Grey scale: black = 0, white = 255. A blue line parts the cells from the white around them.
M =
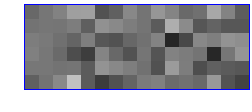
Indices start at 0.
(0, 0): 104
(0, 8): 116
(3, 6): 104
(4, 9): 81
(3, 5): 132
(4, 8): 113
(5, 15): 67
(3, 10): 130
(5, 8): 123
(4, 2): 115
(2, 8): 113
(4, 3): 117
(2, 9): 131
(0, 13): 168
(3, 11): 124
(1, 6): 137
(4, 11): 125
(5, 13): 153
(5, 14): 83
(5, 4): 91
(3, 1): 119
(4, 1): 119
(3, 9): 84
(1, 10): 174
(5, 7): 100
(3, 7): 82
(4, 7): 126

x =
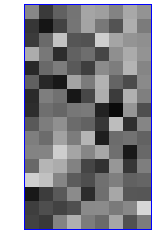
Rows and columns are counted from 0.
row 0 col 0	135
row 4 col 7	180
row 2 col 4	82
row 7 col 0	45
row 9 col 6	108
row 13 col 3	139
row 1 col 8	123
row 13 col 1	60
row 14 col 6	122
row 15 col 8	124
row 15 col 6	166
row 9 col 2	162
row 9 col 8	98
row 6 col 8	127
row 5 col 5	178
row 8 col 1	125
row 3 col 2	44
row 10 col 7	25
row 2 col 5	207
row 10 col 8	104
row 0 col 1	58
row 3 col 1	120
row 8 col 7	47
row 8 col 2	144
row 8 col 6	189
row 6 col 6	59
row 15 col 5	106
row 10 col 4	134
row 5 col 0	96
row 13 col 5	111
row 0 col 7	168
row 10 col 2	206
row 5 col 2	24
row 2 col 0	59
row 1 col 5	120
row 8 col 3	107
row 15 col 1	57
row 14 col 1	78
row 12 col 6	127

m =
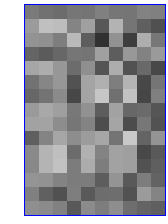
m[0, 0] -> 122
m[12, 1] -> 146
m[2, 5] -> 49
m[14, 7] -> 110
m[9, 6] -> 116
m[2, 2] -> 126
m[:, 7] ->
[117, 117, 62, 152, 82, 180, 194, 103, 76, 201, 159, 159, 89, 82, 110]
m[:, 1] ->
[113, 192, 144, 91, 173, 134, 115, 168, 163, 132, 180, 180, 146, 96, 139]
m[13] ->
[128, 96, 81, 126, 89, 109, 110, 82, 155, 132]
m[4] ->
[166, 173, 151, 108, 143, 84, 173, 82, 105, 72]
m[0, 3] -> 118
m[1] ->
[155, 192, 189, 132, 160, 87, 179, 117, 95, 80]
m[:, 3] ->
[118, 132, 185, 118, 108, 82, 71, 120, 118, 141, 108, 124, 124, 126, 88]
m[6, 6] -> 112
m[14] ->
[143, 139, 129, 88, 139, 125, 142, 110, 100, 95]
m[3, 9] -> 154
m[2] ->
[147, 144, 126, 185, 93, 49, 146, 62, 174, 119]
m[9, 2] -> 166
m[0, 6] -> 118
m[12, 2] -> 131
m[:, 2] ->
[108, 189, 126, 103, 151, 151, 139, 159, 141, 166, 191, 194, 131, 81, 129]
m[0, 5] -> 128
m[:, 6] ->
[118, 179, 146, 93, 173, 126, 112, 162, 165, 116, 162, 162, 148, 110, 142]
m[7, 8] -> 107
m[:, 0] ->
[122, 155, 147, 100, 166, 114, 103, 154, 162, 95, 138, 136, 148, 128, 143]

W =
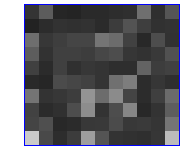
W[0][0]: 52
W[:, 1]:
[92, 44, 55, 50, 43, 38, 51, 43, 79, 73]
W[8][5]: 57
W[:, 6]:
[45, 60, 108, 77, 46, 112, 139, 77, 75, 51]
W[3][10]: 81
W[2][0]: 110
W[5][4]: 65
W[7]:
[66, 43, 48, 77, 141, 51, 77, 134, 40, 51, 94]
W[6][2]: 55
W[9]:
[202, 73, 45, 60, 158, 84, 51, 49, 47, 54, 187]
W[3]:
[93, 50, 64, 64, 61, 71, 77, 54, 50, 57, 81]
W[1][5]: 43
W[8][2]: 40
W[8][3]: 43
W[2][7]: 65
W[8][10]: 117
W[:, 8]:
[111, 62, 40, 50, 99, 44, 44, 40, 58, 47]
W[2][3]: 69
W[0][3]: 36
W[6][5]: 108
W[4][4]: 55
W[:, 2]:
[38, 50, 62, 64, 64, 75, 55, 48, 40, 45]
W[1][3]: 48
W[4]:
[64, 43, 64, 48, 55, 52, 46, 46, 99, 61, 65]

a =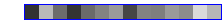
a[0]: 50
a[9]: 126
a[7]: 70
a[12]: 218

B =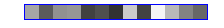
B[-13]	166
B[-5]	66
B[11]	131
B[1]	91

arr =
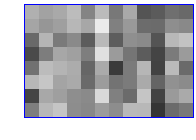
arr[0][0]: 176
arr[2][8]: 138
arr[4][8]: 182
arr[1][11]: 137
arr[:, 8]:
[84, 108, 138, 92, 182, 170, 197, 184]
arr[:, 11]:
[105, 137, 195, 155, 106, 139, 170, 121]
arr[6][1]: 168
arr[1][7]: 153
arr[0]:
[176, 162, 169, 188, 132, 187, 120, 169, 84, 91, 111, 105]
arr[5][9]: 100
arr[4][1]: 188
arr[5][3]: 170
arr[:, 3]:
[188, 183, 138, 160, 172, 170, 142, 141]
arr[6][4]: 138
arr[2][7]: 143
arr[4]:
[113, 188, 180, 172, 102, 170, 58, 123, 182, 66, 186, 106]
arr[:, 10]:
[111, 142, 184, 123, 186, 145, 154, 107]
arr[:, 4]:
[132, 167, 92, 126, 102, 106, 138, 136]
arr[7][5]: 156
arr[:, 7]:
[169, 153, 143, 117, 123, 123, 107, 185]
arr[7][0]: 126
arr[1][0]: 165
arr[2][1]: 181

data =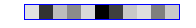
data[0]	226
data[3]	139
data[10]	202

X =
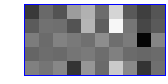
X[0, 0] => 57
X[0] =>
[57, 105, 83, 156, 177, 108, 213, 89, 63, 85]
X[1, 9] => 90
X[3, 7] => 107
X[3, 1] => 109
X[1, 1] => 113
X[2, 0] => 124
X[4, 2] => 135
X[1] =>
[91, 113, 111, 83, 181, 94, 247, 118, 71, 90]
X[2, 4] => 112
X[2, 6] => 110
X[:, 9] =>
[85, 90, 133, 107, 111]
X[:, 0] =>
[57, 91, 124, 101, 128]
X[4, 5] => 106

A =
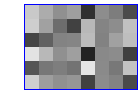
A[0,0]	201
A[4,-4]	229
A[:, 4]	[48, 184, 188, 35, 229, 65]
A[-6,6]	125
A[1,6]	141
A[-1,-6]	144
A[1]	[206, 161, 109, 65, 184, 132, 141, 193]
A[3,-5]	159
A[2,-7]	97
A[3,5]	137
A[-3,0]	227
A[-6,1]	172
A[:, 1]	[172, 161, 97, 184, 119, 158]
